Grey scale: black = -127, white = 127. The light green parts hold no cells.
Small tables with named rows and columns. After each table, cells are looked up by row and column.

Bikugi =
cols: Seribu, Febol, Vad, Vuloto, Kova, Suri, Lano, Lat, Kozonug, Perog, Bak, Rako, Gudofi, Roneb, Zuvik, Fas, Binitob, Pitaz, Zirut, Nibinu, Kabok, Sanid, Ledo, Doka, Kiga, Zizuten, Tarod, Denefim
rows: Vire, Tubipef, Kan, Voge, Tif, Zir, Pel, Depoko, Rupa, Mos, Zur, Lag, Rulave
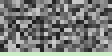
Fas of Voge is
-19
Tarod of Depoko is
-2
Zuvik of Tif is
41
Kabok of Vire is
71
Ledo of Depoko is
37
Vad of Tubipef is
-34
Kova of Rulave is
66
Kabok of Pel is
-12
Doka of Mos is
-64
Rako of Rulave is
22
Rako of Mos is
-48
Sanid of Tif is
-93
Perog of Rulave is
52
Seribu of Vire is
-10
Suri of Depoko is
-11
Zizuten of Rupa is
74
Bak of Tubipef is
31
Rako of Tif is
-37
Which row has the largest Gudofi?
Kan

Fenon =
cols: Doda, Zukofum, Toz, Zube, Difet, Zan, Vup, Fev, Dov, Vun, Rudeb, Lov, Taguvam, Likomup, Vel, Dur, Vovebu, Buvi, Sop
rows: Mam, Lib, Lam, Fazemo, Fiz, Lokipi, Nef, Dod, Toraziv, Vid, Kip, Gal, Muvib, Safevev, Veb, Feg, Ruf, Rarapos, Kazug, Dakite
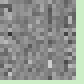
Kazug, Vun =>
-2
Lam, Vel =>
8
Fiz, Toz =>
50
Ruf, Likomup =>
16
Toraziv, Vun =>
20
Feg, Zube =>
-10
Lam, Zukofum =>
46
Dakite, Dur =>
7
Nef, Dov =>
9
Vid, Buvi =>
6
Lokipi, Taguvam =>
-35
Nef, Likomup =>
10
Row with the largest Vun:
Lokipi

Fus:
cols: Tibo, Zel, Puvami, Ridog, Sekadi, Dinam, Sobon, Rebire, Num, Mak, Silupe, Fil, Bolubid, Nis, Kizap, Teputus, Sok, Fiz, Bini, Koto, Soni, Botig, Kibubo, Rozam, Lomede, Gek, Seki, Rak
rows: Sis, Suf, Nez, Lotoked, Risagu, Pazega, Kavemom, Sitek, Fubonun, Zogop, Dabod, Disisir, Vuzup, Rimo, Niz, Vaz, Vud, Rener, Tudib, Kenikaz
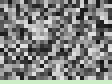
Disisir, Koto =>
90
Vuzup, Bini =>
66
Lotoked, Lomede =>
49
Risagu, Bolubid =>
77
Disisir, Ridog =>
85
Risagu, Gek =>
92
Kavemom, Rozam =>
91
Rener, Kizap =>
86
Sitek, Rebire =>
50
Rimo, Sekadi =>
1

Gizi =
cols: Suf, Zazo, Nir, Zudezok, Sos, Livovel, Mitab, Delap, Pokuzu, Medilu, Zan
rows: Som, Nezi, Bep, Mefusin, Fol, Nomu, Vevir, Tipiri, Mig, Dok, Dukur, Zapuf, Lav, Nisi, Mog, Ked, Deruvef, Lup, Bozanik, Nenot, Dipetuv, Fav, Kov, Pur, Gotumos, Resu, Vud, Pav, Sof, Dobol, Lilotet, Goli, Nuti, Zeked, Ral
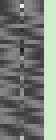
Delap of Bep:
0
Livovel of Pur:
22
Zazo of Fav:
-8
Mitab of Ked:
5
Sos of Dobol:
-33
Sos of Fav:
-4
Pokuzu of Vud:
-1
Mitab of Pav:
-56
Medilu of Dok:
-65
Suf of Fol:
-13
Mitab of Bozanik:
-31
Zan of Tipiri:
4
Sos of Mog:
-9
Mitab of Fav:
-21

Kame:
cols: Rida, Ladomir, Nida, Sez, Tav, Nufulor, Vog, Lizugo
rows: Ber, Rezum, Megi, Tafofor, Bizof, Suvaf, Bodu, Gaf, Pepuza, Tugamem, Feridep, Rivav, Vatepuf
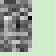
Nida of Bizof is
72
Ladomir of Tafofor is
-55
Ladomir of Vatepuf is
-44
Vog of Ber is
-9
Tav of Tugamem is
-58
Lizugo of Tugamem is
-16
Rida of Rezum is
-9
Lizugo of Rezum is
11
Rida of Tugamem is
-30
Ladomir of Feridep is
-34
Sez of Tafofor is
50
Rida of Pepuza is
15
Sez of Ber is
-56
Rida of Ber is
52
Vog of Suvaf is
-33
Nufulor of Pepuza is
37

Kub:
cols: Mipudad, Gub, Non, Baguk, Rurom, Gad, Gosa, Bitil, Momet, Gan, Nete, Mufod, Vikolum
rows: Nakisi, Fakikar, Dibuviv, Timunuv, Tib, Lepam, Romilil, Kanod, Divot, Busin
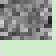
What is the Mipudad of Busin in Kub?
-61
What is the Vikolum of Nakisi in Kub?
55
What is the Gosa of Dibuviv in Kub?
-23
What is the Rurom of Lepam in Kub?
6
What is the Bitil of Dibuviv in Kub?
11
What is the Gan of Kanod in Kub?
-52
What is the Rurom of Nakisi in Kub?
-33
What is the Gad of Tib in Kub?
7
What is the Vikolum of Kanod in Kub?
39
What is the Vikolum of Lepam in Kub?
-96
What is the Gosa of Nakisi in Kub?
-25
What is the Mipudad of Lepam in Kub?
77
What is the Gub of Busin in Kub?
-34
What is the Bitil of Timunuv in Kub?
-22
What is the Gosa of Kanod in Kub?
56
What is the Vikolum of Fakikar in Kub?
15
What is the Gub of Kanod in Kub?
-29
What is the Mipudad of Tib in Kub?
30
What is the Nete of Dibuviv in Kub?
2

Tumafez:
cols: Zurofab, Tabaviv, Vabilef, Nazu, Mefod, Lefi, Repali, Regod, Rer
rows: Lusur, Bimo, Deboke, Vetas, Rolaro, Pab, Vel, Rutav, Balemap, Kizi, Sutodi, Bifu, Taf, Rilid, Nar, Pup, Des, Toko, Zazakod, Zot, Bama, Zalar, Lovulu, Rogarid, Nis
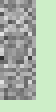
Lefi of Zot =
29
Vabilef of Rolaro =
38
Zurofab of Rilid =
73
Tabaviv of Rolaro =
87
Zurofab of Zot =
21
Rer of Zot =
51
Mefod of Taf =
10
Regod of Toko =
-21
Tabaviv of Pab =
45

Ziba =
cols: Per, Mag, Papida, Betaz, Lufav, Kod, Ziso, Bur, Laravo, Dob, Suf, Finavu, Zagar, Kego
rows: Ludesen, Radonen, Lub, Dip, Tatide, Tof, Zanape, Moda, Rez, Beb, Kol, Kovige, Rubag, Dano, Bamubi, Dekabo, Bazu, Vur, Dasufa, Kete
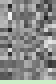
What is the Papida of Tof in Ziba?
-13
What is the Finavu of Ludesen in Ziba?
-64
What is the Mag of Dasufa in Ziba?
-32
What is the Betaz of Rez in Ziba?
14
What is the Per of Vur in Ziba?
16
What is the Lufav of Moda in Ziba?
11
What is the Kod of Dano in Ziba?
56
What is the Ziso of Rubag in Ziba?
-11
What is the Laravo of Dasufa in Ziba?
-13
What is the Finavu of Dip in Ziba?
-52
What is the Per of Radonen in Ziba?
5
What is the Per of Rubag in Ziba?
26
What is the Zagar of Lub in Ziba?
-72

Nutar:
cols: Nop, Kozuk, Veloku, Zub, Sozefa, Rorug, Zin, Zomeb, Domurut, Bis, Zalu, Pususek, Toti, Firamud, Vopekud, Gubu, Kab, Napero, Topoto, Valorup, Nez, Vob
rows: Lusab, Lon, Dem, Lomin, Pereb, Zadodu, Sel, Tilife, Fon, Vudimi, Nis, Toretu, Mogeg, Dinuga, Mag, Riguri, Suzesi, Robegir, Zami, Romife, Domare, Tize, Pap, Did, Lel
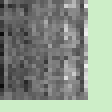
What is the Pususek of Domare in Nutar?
13
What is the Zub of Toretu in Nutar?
-44
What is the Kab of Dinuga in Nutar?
8
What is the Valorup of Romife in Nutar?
-45
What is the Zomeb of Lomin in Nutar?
-30
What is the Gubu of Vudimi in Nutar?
-27
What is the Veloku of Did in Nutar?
-5
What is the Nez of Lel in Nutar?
-8
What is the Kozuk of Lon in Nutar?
-28
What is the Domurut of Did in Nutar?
-31
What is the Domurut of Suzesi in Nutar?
3
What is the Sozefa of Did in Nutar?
-25
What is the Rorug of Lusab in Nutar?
-34
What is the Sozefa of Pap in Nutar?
-25
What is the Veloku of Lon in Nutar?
-79

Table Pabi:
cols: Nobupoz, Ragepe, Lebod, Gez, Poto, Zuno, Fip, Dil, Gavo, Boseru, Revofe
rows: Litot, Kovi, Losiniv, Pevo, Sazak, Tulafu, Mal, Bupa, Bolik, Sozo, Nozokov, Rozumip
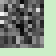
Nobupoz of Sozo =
-54
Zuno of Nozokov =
-38
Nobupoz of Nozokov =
-46
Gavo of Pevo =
-27
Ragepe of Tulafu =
4
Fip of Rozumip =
10
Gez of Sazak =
20

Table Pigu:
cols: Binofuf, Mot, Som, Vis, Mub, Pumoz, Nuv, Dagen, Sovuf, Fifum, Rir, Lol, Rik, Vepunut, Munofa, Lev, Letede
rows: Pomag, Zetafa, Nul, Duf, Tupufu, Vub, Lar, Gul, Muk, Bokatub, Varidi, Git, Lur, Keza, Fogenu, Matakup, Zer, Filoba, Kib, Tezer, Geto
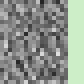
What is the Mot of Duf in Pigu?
46
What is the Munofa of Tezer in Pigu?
6
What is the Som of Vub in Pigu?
-6
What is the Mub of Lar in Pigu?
-34
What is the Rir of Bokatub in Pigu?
-36
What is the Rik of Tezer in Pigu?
-35
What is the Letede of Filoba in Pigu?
-23
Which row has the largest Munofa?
Keza

